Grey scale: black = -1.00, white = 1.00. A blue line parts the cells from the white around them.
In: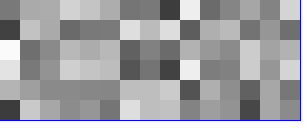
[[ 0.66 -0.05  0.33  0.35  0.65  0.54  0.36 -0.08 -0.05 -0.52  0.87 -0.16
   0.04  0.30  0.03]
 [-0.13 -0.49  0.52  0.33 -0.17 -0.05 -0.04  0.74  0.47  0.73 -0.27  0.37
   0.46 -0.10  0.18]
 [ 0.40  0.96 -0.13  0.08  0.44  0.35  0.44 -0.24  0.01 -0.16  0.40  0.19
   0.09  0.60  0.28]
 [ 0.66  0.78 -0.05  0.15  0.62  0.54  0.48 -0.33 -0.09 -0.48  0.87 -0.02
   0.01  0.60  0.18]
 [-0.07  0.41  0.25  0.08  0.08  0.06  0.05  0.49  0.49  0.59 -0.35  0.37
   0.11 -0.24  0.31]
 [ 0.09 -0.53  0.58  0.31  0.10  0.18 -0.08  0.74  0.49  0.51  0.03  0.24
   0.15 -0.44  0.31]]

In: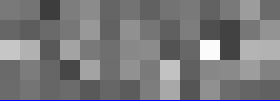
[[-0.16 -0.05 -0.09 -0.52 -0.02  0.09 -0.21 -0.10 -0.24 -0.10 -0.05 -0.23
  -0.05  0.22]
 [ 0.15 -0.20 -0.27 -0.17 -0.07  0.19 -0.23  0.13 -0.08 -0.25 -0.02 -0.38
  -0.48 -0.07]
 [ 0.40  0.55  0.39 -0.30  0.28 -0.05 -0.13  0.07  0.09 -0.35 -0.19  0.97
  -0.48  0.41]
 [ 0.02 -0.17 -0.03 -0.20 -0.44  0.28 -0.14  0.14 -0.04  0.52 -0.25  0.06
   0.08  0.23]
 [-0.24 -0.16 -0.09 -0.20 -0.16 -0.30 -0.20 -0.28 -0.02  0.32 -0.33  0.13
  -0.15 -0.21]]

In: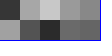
[[ 0.07 -0.58  0.31  0.57  0.21]
 [-0.21  0.26 -0.35 -0.66 -0.17]]

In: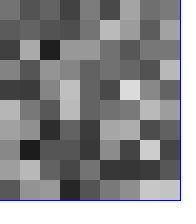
[[-0.04 -0.10 -0.35 -0.22 -0.48 -0.03 -0.43  0.29 -0.13]
 [ 0.27 -0.29 -0.22 -0.35 -0.39 -0.09  0.46  0.22 -0.28]
 [-0.07 -0.50  0.33 -0.76  0.19  0.19 -0.11 -0.32 -0.07]
 [ 0.44  0.03 -0.33  0.16  0.04 -0.23 -0.11 -0.20 -0.36]
 [-0.22 -0.51 -0.54  0.04  0.50 -0.22 -0.43  0.72  0.07]
 [ 0.23  0.43 -0.06 -0.31  0.46 -0.22 -0.11 -0.05  0.45]
 [-0.24  0.26  0.13 -0.65 -0.23 -0.53  0.30  0.36 -0.40]
 [-0.46  0.07 -0.78 -0.33 -0.33 -0.56  0.10 -0.47  0.61]
 [-0.32  0.24  0.44 -0.23 -0.44 -0.10 -0.57 -0.58 -0.54]
 [ 0.53 -0.31  0.15  0.20 -0.70 -0.34 -0.05  0.11  0.56]]

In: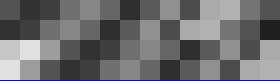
[[-0.36 -0.34 -0.61 -0.51 -0.13  0.05 -0.20 -0.63 -0.29  0.13 -0.40  0.33
   0.40 -0.10]
 [-0.76 -0.61 -0.51 -0.13  0.05 -0.20 -0.63 -0.29  0.13 -0.40  0.33  0.40
  -0.10 -0.36]
 [ 0.33  0.55  0.76  0.22 -0.34 -0.61 -0.51 -0.13  0.05 -0.20 -0.63 -0.29
   0.13 -0.40]
 [ 0.40  0.76  0.22 -0.34 -0.61 -0.51 -0.13  0.05 -0.20 -0.63 -0.29  0.13
  -0.40  0.33]]

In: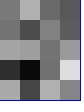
[[-0.31 -0.05  0.38 -0.17]
 [-0.28 -0.10 -0.40  0.01]
 [ 0.21  0.29  0.24 -0.10]
 [ 0.73 -0.64 -0.92 -0.11]
 [ 0.04  0.33 -0.46  0.38]]
